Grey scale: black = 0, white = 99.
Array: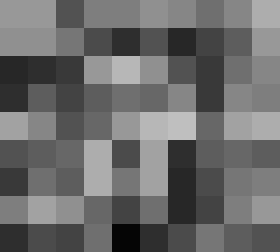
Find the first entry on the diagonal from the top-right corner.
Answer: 67
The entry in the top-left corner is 59
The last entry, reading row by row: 32
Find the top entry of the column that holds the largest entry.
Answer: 52
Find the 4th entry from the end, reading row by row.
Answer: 29
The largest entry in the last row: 46
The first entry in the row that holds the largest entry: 63
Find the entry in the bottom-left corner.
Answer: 18
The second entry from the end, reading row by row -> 36
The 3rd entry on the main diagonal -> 22
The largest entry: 74
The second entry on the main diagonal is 56
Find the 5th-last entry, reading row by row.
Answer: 18
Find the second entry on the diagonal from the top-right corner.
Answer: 36
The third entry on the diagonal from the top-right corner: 22
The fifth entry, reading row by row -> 49
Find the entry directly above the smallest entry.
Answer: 26
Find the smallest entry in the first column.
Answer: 15
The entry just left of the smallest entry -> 43
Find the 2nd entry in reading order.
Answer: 59
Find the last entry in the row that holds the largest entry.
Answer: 67

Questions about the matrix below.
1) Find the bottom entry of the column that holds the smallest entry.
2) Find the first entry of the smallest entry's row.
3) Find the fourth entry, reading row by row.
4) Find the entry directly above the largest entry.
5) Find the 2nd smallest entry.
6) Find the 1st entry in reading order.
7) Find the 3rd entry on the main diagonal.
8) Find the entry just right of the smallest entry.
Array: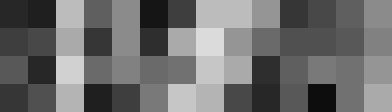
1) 5
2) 21
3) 37
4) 73
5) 8
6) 15
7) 81
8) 44

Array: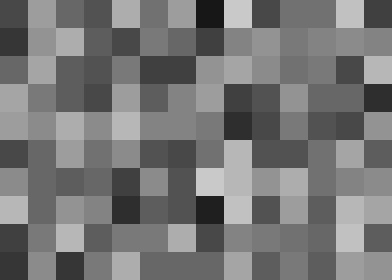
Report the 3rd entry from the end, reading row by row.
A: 36
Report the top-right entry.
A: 25
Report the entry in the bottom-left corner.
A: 21
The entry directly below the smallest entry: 25
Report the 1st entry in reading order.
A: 28
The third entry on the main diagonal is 36
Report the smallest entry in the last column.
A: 18
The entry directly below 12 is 28
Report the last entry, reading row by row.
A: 57
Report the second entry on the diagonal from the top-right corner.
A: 54
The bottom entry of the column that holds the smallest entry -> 40
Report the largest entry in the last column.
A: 71
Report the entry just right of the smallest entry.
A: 78
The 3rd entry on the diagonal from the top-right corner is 47
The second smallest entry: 12
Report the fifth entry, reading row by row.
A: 67
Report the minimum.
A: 9
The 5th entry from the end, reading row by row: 36

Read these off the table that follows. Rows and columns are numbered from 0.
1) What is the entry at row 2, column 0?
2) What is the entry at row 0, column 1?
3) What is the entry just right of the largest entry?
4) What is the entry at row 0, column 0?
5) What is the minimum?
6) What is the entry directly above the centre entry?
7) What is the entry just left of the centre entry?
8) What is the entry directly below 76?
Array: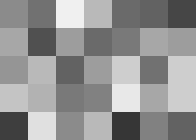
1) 58
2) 44
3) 72
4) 54
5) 21
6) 41
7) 38
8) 24
